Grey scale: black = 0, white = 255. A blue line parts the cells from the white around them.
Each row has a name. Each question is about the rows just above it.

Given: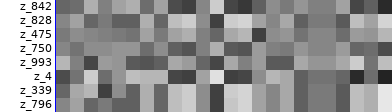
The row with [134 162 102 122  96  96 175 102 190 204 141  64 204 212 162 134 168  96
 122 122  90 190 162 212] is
z_828
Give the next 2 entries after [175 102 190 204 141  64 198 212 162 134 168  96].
[122 122]
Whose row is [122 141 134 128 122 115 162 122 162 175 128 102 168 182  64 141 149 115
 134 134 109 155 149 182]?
z_475
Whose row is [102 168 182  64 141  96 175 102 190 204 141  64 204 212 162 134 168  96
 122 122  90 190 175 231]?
z_339

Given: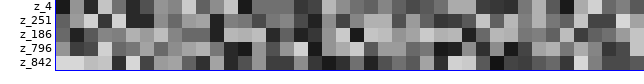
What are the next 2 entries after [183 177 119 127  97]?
[189  62]
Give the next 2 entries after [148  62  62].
[141  55]
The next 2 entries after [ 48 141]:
[26 68]
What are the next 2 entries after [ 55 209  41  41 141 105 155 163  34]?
[127 119]

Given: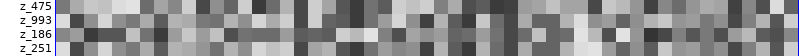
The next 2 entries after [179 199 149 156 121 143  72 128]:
[179  86]
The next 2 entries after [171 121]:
[114 179]
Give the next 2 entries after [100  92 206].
[185 226]
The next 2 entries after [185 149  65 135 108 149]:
[171 164]
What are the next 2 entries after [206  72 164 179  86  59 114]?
[156 135]

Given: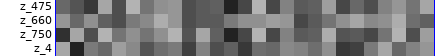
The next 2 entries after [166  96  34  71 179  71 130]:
[90 96]
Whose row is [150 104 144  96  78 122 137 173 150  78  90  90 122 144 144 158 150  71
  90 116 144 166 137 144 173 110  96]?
z_660
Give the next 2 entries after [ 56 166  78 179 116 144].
[150  78]

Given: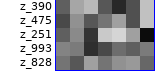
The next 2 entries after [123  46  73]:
[109  95]
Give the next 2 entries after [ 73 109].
[ 95 123]
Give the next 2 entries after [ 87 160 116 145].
[153 103]
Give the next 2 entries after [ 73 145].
[ 87 116]

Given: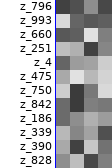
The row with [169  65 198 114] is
z_390
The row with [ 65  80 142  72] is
z_796
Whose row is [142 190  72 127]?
z_828
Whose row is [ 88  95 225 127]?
z_660
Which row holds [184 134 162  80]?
z_339

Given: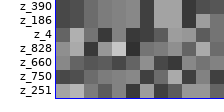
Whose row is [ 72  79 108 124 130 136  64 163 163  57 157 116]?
z_186
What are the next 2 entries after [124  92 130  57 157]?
[64 92]
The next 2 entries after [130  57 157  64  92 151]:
[151 100]
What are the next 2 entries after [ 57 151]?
[198  49]
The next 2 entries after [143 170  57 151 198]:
[ 49 116]

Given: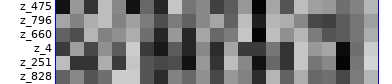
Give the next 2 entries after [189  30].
[181 173]
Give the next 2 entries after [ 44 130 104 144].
[ 72 152]
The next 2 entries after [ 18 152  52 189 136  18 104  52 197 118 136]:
[  5 118]
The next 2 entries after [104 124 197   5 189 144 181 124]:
[85 92]
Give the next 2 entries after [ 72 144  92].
[204  59]
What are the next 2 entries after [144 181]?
[124  85]
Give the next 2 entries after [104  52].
[197 118]

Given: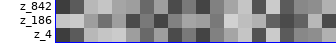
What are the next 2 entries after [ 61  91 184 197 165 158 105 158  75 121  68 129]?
[165 197]
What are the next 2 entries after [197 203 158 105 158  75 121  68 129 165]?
[197  83]

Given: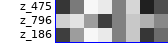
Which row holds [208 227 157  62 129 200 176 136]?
z_796
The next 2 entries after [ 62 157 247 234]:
[129 200]
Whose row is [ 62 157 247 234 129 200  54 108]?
z_186
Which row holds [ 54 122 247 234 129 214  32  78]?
z_475

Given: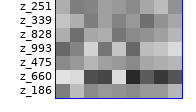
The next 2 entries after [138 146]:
[160 182]
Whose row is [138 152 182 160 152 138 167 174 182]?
z_475
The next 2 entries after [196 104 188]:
[196 218]

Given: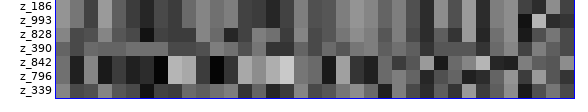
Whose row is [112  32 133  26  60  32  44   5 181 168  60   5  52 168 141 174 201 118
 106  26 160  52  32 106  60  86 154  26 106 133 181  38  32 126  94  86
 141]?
z_842
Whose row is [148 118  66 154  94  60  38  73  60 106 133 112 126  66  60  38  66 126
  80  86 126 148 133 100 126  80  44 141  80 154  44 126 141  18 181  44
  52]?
z_993
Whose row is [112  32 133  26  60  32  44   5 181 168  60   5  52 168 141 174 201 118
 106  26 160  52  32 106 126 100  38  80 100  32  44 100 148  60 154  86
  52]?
z_796
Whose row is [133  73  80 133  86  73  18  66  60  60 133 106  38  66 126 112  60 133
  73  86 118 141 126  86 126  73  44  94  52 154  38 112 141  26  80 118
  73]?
z_828
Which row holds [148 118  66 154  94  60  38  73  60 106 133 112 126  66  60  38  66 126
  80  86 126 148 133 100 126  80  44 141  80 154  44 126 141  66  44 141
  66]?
z_186

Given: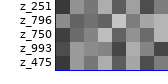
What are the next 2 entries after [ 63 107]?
[132 189]
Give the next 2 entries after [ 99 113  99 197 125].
[166 181]

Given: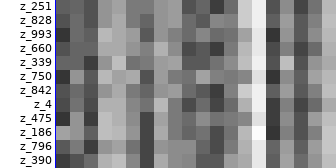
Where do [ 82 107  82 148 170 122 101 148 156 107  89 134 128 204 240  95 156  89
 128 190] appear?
z_828
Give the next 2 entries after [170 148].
[128 177]
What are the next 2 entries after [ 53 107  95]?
[184 170]
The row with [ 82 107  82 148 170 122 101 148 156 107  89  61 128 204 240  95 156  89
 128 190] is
z_842
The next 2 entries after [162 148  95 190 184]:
[148  69]
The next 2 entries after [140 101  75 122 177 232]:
[101 156]

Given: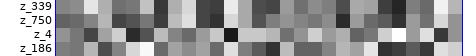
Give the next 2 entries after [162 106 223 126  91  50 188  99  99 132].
[182 162]
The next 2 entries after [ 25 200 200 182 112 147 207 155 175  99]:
[119 207]
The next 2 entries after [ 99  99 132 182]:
[162 229]
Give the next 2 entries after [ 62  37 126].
[106 241]
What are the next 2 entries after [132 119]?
[140  43]
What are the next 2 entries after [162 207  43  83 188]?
[132 106]

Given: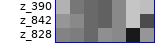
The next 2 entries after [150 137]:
[105  97]
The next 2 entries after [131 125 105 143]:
[137  25]
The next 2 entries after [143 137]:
[ 25 150]
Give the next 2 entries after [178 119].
[105  97]
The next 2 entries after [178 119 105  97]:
[137 197]

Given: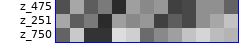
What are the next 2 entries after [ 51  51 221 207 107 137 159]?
[195 213]
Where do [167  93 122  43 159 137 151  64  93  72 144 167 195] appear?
z_251
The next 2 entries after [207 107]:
[137 159]
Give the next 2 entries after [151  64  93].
[ 72 144]
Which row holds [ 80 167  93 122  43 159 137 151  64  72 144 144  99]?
z_475
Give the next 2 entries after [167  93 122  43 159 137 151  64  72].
[144 144]

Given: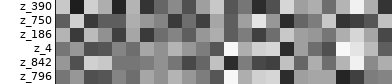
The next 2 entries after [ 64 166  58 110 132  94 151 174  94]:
[125  64]
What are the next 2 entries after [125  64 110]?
[200 159]
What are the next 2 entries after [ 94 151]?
[174  94]
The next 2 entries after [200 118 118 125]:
[145 118]
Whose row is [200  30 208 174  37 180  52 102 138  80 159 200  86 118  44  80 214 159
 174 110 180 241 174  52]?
z_390
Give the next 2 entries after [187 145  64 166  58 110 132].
[ 94 151]

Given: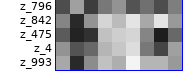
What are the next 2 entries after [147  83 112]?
[ 77 126]
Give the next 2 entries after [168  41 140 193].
[174 244]
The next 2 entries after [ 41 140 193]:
[174 244]
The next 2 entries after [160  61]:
[120 147]

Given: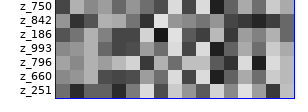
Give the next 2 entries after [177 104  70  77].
[157 110]
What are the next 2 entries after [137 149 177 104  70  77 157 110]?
[219  70]
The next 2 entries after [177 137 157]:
[104 149]

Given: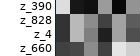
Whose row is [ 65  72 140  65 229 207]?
z_660
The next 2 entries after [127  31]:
[162  79]
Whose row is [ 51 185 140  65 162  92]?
z_828

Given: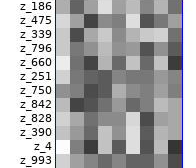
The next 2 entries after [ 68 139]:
[127 222]
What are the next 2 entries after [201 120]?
[145 187]

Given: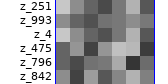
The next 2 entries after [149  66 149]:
[192 184]
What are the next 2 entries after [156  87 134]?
[178 128]
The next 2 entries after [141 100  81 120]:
[178  87]
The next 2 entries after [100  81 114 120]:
[141 120]
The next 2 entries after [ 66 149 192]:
[184  60]
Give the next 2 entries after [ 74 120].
[178  87]

